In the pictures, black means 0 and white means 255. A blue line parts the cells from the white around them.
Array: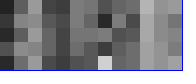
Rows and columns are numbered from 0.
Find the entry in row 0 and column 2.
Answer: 154
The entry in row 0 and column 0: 35
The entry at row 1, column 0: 55
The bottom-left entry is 41
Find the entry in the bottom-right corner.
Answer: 161
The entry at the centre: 117
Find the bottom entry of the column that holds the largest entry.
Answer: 208
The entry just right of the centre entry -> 124
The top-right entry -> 154
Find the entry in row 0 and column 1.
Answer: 94
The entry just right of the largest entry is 101
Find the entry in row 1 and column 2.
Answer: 139
